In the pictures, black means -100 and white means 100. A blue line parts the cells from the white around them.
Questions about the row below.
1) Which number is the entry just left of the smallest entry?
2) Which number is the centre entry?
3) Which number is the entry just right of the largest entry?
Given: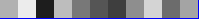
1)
85
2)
-33
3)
-77

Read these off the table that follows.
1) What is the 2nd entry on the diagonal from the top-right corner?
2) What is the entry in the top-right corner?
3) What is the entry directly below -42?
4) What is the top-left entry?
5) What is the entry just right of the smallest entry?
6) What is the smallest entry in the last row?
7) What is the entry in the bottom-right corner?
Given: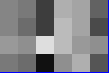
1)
29
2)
-23
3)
12
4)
4
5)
12
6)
-87
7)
-33

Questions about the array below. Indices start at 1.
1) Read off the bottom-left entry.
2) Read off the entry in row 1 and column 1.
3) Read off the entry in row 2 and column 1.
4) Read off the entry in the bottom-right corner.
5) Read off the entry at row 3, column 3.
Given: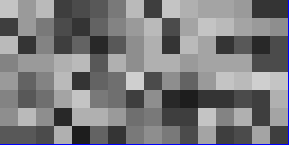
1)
-31
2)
54
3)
-51
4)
-51
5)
3

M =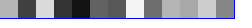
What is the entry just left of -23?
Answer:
-86
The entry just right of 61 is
5

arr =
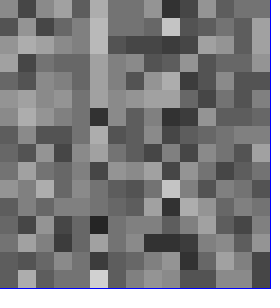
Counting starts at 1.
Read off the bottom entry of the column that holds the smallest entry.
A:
64
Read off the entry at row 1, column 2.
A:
-45
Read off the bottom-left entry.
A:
-27
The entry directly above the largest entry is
-53
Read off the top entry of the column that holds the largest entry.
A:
36
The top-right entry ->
-10
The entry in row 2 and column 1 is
-35
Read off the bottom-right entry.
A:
-45
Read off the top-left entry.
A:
8
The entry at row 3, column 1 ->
16
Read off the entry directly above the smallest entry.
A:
-10
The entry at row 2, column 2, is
16
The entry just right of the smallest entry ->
-10
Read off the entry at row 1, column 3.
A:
8
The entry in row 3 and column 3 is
26
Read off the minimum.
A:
-71
